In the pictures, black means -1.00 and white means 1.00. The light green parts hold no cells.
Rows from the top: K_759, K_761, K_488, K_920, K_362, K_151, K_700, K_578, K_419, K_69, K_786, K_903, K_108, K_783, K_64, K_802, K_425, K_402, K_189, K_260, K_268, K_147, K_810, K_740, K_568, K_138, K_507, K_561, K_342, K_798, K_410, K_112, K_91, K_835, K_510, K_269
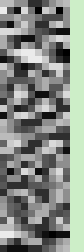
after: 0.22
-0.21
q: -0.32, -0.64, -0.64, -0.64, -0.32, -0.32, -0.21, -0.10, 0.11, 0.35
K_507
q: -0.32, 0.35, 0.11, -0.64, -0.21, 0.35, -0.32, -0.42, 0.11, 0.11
K_740
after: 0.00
-0.32
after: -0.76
-0.64
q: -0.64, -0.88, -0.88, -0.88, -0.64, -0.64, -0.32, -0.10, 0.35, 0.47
K_269
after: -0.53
-0.42

